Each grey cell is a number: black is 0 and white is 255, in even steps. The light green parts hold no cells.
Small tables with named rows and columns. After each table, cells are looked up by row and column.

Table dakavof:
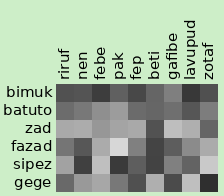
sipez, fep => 94
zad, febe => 151
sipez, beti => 67
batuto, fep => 107
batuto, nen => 120
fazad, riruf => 117
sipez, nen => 64
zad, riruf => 169
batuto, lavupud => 86
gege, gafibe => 75
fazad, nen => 87

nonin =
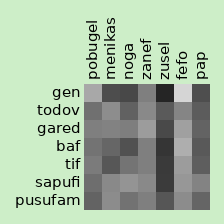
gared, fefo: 160
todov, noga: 97
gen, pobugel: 168
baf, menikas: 102
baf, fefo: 174
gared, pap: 99
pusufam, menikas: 140
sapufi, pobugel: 110
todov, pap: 92
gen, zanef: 127
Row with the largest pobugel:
gen

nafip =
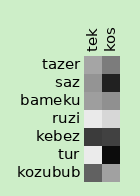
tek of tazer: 165
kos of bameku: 144
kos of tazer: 124
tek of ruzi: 234
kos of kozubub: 161
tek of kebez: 59
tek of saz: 148
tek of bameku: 158
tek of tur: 235
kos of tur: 12
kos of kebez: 65
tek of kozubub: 97
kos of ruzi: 215
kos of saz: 33

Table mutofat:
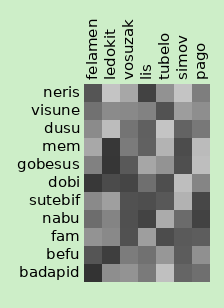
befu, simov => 92
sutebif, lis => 78
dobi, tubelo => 78
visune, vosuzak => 137
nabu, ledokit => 132
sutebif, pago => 71
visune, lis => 130
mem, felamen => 168
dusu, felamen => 139
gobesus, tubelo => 147
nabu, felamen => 109
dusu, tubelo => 196
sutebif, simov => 178
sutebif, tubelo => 88
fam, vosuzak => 81
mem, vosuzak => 123
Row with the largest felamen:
mem

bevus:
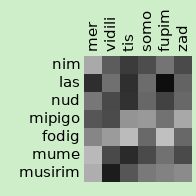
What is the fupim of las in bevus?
14
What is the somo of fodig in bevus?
105
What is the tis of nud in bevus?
49
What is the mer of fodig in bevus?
134
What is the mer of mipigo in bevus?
86
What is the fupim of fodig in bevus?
192
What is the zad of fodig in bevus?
104
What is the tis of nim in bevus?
59
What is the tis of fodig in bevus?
187
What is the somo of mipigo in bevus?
153
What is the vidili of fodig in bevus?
155
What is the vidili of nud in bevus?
73
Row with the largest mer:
mume

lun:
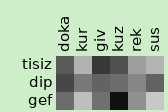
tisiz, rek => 158
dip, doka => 71
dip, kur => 121
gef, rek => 144
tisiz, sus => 179
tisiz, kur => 178
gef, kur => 190
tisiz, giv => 56
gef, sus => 200
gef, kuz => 17
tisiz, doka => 90
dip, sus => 98
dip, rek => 134
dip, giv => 99
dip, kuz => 109

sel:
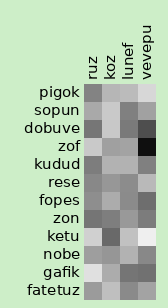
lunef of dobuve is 122
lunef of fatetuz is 138
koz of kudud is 178
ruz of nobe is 158
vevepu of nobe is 136
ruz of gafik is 224
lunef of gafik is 117
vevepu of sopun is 161
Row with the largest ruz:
gafik

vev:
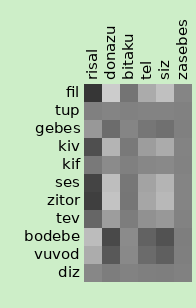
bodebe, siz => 82
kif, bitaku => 128
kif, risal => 121
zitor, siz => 184
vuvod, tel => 107
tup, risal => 128
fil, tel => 171
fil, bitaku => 116
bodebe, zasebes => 126
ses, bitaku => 119
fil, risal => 54
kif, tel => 135
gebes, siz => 112
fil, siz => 192
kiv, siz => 171
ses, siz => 180
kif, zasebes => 130

